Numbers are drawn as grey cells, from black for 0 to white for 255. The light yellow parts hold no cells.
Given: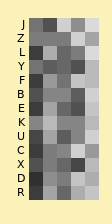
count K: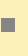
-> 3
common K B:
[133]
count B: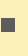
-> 1

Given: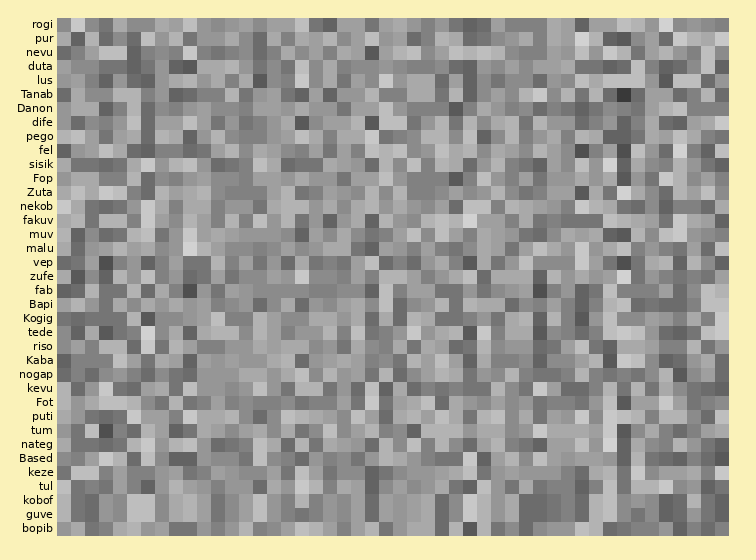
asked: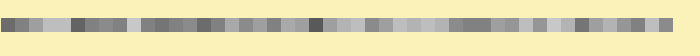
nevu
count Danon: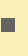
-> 2
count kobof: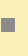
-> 7
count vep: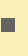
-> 3

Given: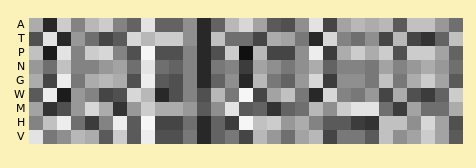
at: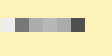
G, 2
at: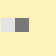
V, 0
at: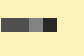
P, 9
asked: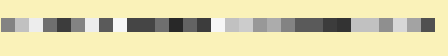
H
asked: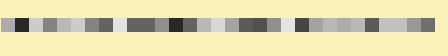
A
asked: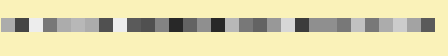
G
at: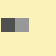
M, 2

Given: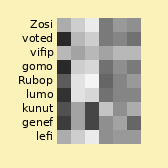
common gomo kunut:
[143]
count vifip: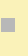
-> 4
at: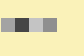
kunut, 1
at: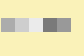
Zosi, 0

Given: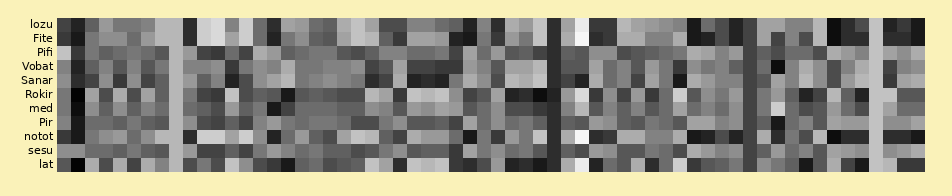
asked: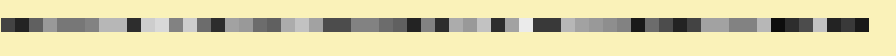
lozu
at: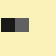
lat, 16
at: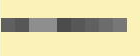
Pifi, 36
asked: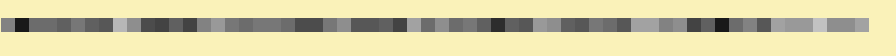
Pir
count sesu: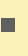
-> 9
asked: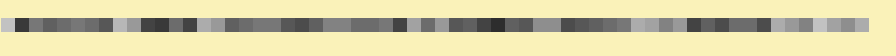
Pifi
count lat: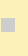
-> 1

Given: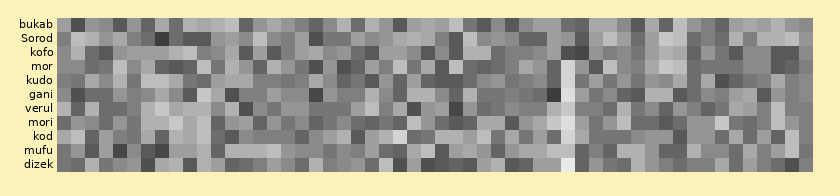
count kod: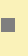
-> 5
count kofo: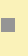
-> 4

